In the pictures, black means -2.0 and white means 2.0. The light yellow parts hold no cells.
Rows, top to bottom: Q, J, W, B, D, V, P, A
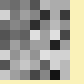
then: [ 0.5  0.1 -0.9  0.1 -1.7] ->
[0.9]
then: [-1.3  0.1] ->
[0.9]
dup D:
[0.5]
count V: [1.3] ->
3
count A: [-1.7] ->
1

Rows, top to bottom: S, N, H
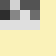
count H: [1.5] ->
4
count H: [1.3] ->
0
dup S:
[-0.7]
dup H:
[1.5]
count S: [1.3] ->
1
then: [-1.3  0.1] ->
[1.5]

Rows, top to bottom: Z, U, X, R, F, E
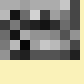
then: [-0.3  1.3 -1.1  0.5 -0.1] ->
[-0.9]
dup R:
[0.3]
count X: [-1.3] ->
2
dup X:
[-1.3]
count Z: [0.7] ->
5
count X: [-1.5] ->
1

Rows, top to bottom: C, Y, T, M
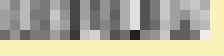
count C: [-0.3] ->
1
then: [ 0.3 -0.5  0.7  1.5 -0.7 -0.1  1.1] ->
[0.5]

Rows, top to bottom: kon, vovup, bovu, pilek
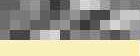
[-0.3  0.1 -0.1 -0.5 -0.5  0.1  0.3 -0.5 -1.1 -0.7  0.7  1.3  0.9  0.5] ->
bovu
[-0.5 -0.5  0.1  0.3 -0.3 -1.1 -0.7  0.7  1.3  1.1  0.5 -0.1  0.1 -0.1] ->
kon
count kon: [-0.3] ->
1

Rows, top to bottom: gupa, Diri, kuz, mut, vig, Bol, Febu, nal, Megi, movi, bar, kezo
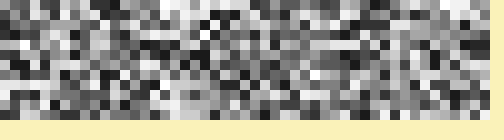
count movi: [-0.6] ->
3
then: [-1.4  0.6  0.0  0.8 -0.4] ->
[-1.6]
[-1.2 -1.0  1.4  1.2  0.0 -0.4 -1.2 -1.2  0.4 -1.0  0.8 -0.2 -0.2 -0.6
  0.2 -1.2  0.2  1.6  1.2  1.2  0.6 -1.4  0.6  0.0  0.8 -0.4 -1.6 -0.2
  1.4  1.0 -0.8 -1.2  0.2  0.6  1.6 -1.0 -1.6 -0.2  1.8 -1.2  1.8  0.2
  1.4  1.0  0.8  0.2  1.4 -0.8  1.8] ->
kezo

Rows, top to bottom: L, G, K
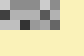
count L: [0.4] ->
0
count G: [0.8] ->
4
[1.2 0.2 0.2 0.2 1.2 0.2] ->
L
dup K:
[1.0]

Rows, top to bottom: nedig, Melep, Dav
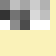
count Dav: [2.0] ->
3
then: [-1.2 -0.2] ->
[-0.6]
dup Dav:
[2.0]

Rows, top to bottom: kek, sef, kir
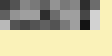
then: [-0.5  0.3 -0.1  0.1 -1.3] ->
[-0.3]
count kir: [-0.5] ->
1
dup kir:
[-0.7]
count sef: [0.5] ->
4
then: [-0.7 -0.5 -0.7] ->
[-0.1]
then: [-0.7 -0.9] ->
[-0.7]

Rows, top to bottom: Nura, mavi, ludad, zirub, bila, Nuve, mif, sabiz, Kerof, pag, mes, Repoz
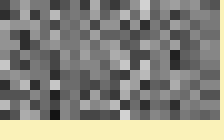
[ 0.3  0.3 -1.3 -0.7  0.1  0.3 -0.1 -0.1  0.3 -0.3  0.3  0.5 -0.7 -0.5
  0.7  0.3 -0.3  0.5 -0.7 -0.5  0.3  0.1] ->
bila
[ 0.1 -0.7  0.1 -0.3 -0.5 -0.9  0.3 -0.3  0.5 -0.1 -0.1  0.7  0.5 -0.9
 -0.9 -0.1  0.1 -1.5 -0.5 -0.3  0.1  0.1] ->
Nuve
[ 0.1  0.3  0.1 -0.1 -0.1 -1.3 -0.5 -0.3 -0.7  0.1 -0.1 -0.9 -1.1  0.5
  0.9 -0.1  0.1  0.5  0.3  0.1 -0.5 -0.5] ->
sabiz
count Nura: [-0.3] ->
1

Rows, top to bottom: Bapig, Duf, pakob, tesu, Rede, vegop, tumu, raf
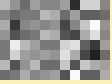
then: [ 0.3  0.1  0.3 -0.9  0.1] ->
[1.1]
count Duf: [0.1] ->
1
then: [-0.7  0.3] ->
[0.9]

